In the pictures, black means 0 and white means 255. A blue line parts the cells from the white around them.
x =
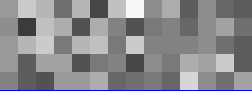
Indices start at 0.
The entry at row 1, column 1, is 59
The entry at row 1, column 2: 192
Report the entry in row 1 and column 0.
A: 141
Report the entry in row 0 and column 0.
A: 153
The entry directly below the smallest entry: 182
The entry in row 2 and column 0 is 153
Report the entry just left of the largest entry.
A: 192
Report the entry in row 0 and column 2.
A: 182
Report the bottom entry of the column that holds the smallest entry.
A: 92
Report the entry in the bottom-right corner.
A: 163
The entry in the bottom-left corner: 130
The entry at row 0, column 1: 203
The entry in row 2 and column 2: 203
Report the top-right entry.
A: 92
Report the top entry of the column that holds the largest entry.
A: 247
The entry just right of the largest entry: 141
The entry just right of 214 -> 141

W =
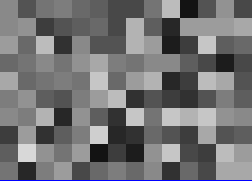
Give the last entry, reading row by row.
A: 168
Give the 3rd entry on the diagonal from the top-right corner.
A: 198
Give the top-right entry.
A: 72
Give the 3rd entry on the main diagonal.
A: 188
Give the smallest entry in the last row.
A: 39
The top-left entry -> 137
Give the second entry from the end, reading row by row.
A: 168
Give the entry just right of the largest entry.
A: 146
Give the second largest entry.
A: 207
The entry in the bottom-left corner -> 116
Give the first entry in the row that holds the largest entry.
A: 94
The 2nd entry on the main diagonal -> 146
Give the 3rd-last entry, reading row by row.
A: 72
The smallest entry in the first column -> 61
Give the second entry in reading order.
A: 83

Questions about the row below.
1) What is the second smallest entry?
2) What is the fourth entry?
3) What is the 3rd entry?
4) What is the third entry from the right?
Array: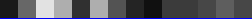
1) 25
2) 174
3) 226
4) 71

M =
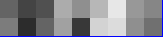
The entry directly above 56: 143
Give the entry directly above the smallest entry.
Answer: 68
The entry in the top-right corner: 134
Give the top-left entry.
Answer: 100
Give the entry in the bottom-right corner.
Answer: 112

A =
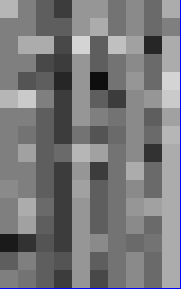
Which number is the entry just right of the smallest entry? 115
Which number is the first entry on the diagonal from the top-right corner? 172
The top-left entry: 182
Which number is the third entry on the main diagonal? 172
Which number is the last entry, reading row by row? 172
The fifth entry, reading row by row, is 150
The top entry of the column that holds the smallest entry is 150
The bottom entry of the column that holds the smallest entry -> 72
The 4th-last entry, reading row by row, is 115
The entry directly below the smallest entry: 94
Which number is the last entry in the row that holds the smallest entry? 212
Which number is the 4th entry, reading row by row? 60
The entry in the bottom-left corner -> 127
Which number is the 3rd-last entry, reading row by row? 138
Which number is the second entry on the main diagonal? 127
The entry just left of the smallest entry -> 150
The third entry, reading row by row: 94
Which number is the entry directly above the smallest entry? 94
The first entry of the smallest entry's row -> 127
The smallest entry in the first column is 26
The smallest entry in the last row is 60

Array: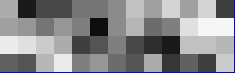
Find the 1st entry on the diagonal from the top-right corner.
63
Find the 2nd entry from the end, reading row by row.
63
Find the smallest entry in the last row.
54
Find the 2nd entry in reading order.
25
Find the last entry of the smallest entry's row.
246
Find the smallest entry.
14
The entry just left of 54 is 172
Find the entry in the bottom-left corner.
96
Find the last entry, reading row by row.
203
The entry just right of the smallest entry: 139
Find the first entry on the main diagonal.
172
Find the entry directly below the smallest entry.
84
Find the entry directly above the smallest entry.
117
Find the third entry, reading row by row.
72

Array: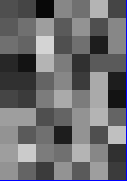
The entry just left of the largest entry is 100
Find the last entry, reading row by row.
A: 59
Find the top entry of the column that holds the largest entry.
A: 8
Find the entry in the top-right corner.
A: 69
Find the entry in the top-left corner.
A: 79
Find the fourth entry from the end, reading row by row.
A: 147
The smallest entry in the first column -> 39
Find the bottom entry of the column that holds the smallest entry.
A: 59
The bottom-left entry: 147
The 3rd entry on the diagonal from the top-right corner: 112
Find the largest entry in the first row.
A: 180
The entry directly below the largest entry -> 180
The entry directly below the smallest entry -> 158
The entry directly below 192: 48
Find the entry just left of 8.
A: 69
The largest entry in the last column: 192
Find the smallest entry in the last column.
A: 19
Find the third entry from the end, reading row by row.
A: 90
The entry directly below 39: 48
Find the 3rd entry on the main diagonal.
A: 212
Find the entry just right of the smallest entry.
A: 135
